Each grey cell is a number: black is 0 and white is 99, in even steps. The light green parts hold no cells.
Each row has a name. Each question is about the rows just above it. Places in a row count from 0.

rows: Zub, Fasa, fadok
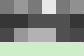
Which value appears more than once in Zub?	[47]
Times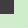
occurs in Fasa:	0
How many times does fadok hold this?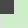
2
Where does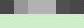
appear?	fadok
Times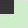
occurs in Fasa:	3
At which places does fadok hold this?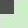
4
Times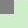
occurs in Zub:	0

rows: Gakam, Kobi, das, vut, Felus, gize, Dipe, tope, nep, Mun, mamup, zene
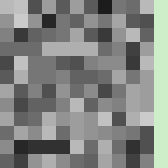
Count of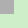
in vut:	4
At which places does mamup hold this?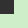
2 3 4 9

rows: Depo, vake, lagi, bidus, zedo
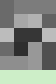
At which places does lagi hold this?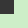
1 2
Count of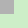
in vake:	1
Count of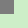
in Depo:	3

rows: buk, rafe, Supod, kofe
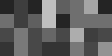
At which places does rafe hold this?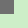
0 5 6 7
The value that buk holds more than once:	[14]
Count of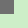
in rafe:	4
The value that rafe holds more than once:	[43]
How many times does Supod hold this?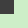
1

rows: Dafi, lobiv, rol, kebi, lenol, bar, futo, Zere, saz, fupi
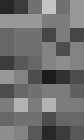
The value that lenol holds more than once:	[51]
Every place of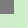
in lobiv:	3 4
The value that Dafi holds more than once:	[44]
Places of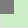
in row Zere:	0 2 4 5
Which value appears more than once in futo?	[48]
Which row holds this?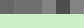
kebi

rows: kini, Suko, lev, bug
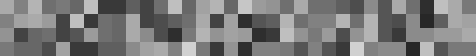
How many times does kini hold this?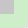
1
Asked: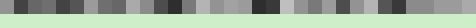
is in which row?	lev
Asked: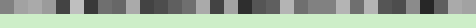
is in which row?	Suko
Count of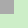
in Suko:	4

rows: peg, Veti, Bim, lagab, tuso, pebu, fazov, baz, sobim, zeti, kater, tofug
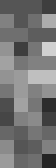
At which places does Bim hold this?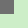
0 1
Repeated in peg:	[33]
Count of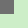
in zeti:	0
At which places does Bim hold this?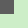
2 3
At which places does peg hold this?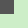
0 1 2
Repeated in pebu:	[74]

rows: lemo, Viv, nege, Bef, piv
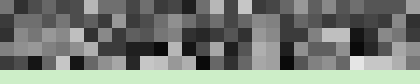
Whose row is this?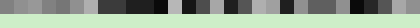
Bef
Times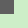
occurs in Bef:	2
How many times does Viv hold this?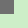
5
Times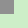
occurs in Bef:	5
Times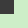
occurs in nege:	5
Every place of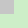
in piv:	4 10 26 27

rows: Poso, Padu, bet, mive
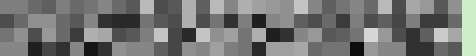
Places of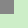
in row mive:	0 1 5 9 10 14 27 28
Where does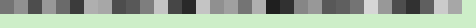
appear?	bet
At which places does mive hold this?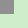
8 13

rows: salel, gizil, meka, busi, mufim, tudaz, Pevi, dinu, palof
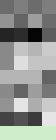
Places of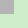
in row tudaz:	0 1 2
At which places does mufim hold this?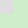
1

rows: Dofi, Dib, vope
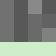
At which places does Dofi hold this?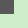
1 3
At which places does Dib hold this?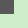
1

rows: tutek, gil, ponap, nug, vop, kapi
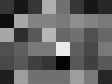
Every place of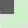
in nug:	1 5
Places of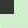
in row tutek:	0 2 5
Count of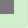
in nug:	3
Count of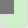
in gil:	2

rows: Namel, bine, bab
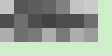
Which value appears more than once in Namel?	[76]
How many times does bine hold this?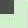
4
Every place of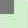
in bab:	2 4

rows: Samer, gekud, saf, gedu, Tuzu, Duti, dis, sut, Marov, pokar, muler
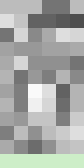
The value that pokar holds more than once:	[73]
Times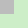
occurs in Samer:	4
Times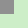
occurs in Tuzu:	3
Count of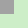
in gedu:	3

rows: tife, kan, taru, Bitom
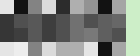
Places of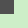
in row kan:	1 4 6
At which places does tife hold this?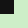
1 7
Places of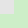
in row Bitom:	0 6

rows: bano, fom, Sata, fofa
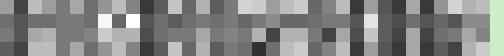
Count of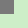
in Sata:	9
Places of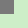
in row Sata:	0 4 5 12 13 15 17 22 32
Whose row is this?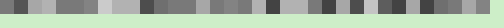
Sata
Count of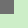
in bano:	1
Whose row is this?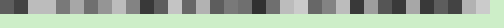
fofa
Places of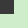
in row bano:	10 25 28 30
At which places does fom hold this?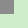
19 33 34

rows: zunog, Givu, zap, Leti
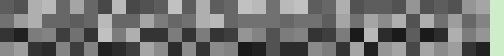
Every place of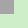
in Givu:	10 24 26
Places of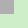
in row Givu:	2 14 28 30
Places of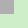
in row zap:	9 32

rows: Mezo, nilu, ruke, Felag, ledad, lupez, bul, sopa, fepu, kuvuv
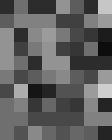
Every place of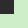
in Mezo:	0 2 3 6
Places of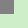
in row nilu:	1 2 3 6
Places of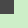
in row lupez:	1 6
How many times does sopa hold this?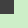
1
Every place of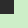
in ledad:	2 5 6 7
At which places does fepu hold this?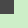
2 3 4 5
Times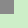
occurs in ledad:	0

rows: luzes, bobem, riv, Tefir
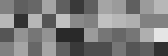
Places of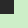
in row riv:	4 5
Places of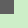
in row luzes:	1 4 6 9
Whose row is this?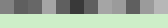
luzes
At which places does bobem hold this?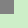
6 10 11
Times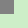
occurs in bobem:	3
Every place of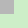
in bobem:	0 2 8

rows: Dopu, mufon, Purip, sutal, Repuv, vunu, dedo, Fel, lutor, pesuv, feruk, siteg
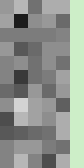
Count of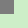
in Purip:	4
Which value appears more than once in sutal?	[55]
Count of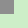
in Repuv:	2
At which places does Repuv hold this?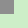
1 3

